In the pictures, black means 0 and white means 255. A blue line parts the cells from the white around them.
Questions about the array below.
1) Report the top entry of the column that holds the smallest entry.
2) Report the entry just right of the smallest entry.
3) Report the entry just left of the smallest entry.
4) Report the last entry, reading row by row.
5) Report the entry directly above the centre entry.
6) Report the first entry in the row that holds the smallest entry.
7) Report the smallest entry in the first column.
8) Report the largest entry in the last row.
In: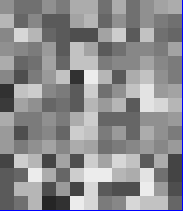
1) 144
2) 49
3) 182
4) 102
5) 205
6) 90
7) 49
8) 236

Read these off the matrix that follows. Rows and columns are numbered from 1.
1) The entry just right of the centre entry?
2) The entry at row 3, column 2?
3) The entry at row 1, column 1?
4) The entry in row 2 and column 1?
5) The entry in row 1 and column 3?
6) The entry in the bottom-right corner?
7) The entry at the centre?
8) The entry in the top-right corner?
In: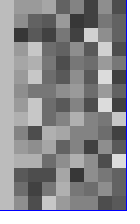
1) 131
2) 55
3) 188
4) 188
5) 154
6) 89
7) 89
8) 77

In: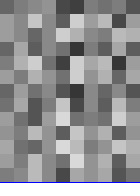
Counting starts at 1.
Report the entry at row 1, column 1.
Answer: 102
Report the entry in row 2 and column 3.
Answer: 197
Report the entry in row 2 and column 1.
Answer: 157
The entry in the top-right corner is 84
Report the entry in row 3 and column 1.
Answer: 157
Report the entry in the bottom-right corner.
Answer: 113
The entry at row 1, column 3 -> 137
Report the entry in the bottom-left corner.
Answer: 125
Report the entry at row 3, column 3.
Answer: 102
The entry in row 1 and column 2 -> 125

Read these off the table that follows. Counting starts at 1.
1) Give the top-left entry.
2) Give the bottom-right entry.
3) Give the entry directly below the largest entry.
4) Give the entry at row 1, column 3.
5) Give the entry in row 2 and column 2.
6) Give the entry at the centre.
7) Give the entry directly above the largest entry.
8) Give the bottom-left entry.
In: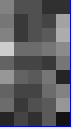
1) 130
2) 19
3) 99
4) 80
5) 57
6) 68
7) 130
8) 37

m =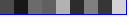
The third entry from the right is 127
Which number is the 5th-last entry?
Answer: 178
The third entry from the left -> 107

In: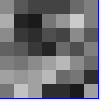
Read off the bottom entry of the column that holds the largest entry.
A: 26
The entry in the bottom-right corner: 161
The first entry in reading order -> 139
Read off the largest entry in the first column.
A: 173
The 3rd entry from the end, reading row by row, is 45
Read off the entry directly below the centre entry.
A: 161
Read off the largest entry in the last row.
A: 194
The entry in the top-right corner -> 127
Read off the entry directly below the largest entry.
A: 139
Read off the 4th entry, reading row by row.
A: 67
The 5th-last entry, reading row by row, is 161
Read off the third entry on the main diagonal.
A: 45
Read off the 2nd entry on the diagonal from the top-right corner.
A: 203
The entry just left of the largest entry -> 150
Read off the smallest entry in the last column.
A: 45

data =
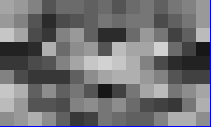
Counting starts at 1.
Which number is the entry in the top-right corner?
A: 153
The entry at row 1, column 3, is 130
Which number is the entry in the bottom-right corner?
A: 141
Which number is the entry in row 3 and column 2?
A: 165
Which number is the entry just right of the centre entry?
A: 198
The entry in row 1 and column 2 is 153
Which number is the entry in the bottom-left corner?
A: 141
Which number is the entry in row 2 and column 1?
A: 153
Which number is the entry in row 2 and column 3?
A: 84
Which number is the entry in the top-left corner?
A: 165
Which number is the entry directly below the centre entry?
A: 165
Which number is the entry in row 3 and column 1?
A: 198

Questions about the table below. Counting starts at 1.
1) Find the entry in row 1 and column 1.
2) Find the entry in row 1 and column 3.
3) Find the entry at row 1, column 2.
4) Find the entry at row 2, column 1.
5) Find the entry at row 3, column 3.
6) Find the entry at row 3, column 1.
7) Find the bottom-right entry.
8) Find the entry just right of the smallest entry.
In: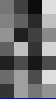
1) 118
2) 12
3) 64
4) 129
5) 64
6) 147
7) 147
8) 221

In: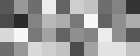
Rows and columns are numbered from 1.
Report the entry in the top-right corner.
52
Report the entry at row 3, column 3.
120
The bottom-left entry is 110
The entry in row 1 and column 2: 152
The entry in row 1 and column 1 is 87
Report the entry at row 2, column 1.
75
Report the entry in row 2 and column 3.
131
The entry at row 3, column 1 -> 217
